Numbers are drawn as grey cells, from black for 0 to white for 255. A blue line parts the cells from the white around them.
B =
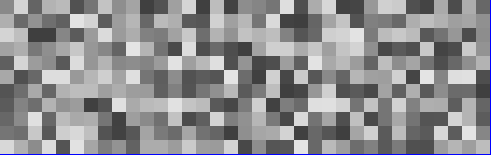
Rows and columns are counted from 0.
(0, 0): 137
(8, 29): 116
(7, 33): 180
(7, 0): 91
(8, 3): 103
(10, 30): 79
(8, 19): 121
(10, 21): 228
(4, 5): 220
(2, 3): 63
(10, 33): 158
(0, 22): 172
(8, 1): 139
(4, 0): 95
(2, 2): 63
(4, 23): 169
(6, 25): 90
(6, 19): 190
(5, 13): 82
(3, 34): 147
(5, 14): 92
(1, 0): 175
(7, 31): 173
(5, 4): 221
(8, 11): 112
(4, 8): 136
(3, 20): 207
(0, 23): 215
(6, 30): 89
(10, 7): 125
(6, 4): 178
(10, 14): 157
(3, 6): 151
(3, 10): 180
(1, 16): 160
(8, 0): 103
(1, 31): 177
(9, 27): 90
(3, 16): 78

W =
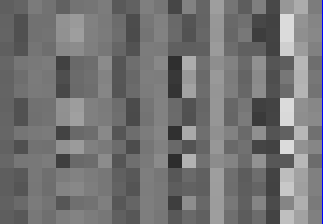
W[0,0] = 95
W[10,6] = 128
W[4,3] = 124
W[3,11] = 123
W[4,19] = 85
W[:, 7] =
[124, 122, 123, 119, 139, 131, 134, 123, 124, 137, 122, 140, 119, 119, 127, 119]
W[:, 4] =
[97, 146, 145, 137, 65, 78, 72, 145, 144, 67, 145, 63, 124, 132, 86, 125]
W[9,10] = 124
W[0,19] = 72
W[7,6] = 128
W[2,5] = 158
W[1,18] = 71
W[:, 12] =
[70, 105, 106, 96, 47, 56, 52, 106, 107, 48, 105, 45, 87, 93, 62, 88]
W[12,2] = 120
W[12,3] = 111
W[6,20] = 107
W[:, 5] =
[115, 154, 158, 140, 105, 107, 106, 157, 160, 105, 155, 105, 130, 136, 111, 131]
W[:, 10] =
[127, 119, 116, 124, 123, 126, 124, 117, 115, 124, 118, 122, 126, 125, 126, 126]
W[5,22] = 119
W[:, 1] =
[100, 80, 80, 83, 118, 110, 114, 81, 81, 117, 80, 119, 89, 85, 106, 88]
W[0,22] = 124
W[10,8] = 108
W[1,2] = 113
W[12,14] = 96
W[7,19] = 67
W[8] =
[101, 81, 112, 115, 144, 160, 128, 124, 111, 74, 115, 130, 107, 81, 104, 150, 102, 123, 58, 68, 217, 142, 138]
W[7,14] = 102
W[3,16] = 109
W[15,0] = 94
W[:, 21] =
[172, 147, 143, 156, 183, 178, 181, 144, 142, 183, 146, 184, 162, 159, 175, 162]
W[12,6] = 124
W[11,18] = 146
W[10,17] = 113
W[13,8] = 99

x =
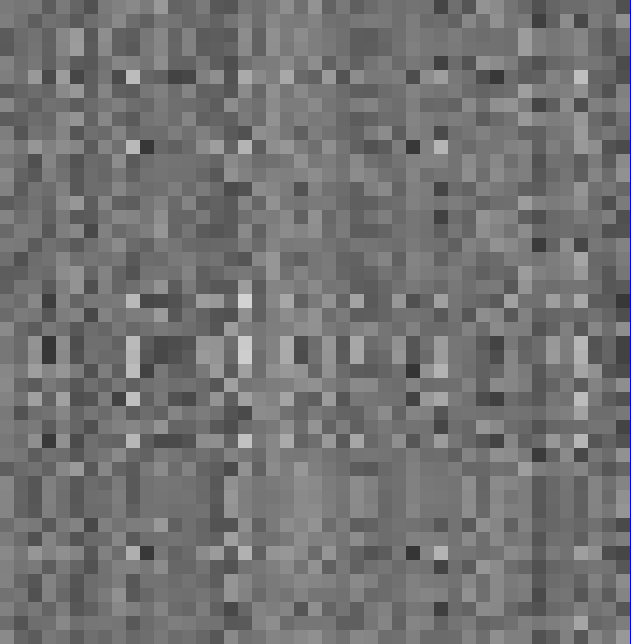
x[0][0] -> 122
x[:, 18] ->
[111, 109, 98, 98, 123, 138, 103, 112, 108, 143, 93, 109, 117, 140, 102, 126, 97, 106, 135, 109, 92, 98, 97, 118, 119, 109, 110, 120, 137, 140, 115, 120, 107, 97, 118, 117, 118, 97, 113, 96, 119, 115, 106, 131, 132, 117]
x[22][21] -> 128
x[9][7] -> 106
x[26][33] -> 111
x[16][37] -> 140
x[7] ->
[136, 108, 96, 113, 111, 92, 108, 117, 127, 109, 104, 123, 111, 109, 104, 93, 141, 119, 112, 139, 124, 124, 138, 117, 111, 125, 132, 115, 110, 127, 104, 106, 99, 138, 112, 144, 148, 123, 69, 94, 140, 78, 128, 118, 133]
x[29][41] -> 162
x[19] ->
[93, 94, 111, 107, 140, 147, 102, 131, 100, 83, 115, 117, 113, 132, 95, 103, 116, 120, 109, 150, 112, 131, 118, 123, 102, 96, 99, 116, 107, 130, 123, 118, 125, 109, 96, 106, 101, 156, 129, 123, 129, 153, 106, 87, 118]
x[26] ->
[135, 120, 158, 133, 150, 123, 81, 126, 95, 188, 66, 120, 98, 94, 121, 154, 91, 160, 110, 143, 152, 146, 103, 145, 107, 93, 91, 100, 112, 53, 146, 179, 121, 111, 97, 103, 135, 122, 88, 115, 111, 164, 145, 84, 76]
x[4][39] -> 103
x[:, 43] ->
[114, 107, 86, 88, 109, 98, 82, 118, 87, 119, 83, 91, 108, 119, 79, 126, 81, 112, 103, 87, 87, 92, 101, 110, 101, 101, 84, 113, 93, 109, 116, 99, 108, 86, 112, 106, 119, 95, 114, 78, 115, 107, 92, 121, 108, 117]
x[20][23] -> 116
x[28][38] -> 88
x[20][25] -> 94
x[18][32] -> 116
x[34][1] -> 100
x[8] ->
[92, 96, 109, 103, 136, 148, 99, 135, 101, 90, 116, 120, 110, 133, 97, 101, 96, 123, 108, 146, 117, 130, 121, 124, 104, 92, 98, 109, 108, 132, 124, 118, 125, 120, 92, 106, 115, 153, 132, 125, 128, 151, 105, 87, 114]
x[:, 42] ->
[116, 123, 107, 108, 117, 100, 105, 128, 105, 110, 142, 123, 133, 112, 106, 115, 113, 119, 104, 106, 113, 92, 114, 135, 83, 86, 145, 131, 121, 109, 116, 85, 119, 107, 132, 132, 131, 113, 128, 144, 117, 130, 119, 114, 103, 134]
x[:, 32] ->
[111, 98, 124, 122, 108, 120, 123, 99, 125, 111, 116, 115, 115, 108, 125, 109, 118, 96, 116, 125, 120, 117, 116, 111, 118, 118, 121, 111, 123, 115, 110, 118, 96, 124, 116, 117, 115, 115, 115, 118, 111, 114, 108, 107, 116, 108]
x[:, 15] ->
[88, 99, 93, 95, 93, 143, 99, 93, 101, 112, 158, 101, 88, 107, 98, 96, 86, 104, 115, 103, 88, 152, 84, 86, 147, 148, 154, 86, 148, 113, 89, 143, 102, 94, 88, 91, 86, 83, 97, 155, 92, 93, 106, 97, 114, 87]
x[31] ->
[120, 109, 143, 57, 145, 75, 111, 102, 99, 183, 93, 74, 75, 83, 141, 143, 99, 193, 120, 135, 170, 99, 110, 153, 89, 166, 104, 115, 143, 86, 116, 156, 118, 103, 87, 68, 134, 96, 106, 151, 122, 182, 85, 99, 82]
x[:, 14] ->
[122, 110, 91, 93, 119, 128, 97, 104, 97, 128, 139, 111, 103, 123, 93, 121, 91, 103, 111, 95, 96, 157, 99, 102, 148, 154, 121, 106, 108, 124, 113, 141, 113, 100, 107, 106, 114, 102, 103, 139, 116, 107, 117, 125, 115, 103]
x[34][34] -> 101
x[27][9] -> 96
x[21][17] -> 211
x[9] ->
[126, 85, 115, 109, 132, 85, 111, 106, 132, 103, 110, 109, 125, 112, 128, 112, 90, 81, 143, 137, 119, 95, 126, 114, 105, 99, 123, 140, 93, 130, 123, 74, 111, 117, 129, 117, 119, 99, 97, 117, 121, 155, 110, 119, 105]
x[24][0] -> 119
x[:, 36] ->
[116, 118, 111, 111, 125, 107, 110, 148, 115, 119, 130, 111, 123, 115, 111, 131, 115, 137, 126, 101, 88, 161, 88, 127, 120, 134, 135, 134, 108, 116, 109, 134, 140, 110, 133, 117, 127, 97, 117, 138, 110, 122, 119, 104, 112, 127]
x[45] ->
[138, 101, 92, 120, 114, 92, 111, 104, 119, 104, 110, 121, 108, 113, 103, 87, 137, 113, 117, 132, 129, 137, 144, 123, 113, 135, 133, 110, 112, 128, 107, 107, 108, 132, 110, 143, 127, 127, 82, 95, 129, 87, 134, 117, 152]
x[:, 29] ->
[115, 125, 125, 128, 120, 77, 131, 127, 132, 130, 56, 129, 133, 128, 129, 118, 118, 122, 132, 130, 121, 80, 115, 130, 85, 85, 53, 131, 67, 132, 115, 86, 125, 128, 129, 129, 133, 114, 129, 53, 117, 129, 129, 119, 133, 128]
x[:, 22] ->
[147, 131, 126, 126, 142, 98, 121, 138, 121, 126, 111, 120, 141, 131, 122, 145, 142, 123, 118, 118, 138, 121, 146, 145, 109, 113, 103, 145, 94, 122, 148, 110, 125, 127, 138, 135, 140, 147, 128, 107, 146, 133, 117, 143, 118, 144]
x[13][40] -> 119
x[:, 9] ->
[137, 109, 93, 89, 129, 188, 92, 109, 90, 103, 185, 90, 97, 114, 93, 132, 116, 107, 89, 83, 110, 185, 125, 104, 186, 180, 188, 96, 191, 93, 134, 183, 106, 90, 89, 89, 97, 125, 90, 175, 130, 87, 89, 127, 88, 104]
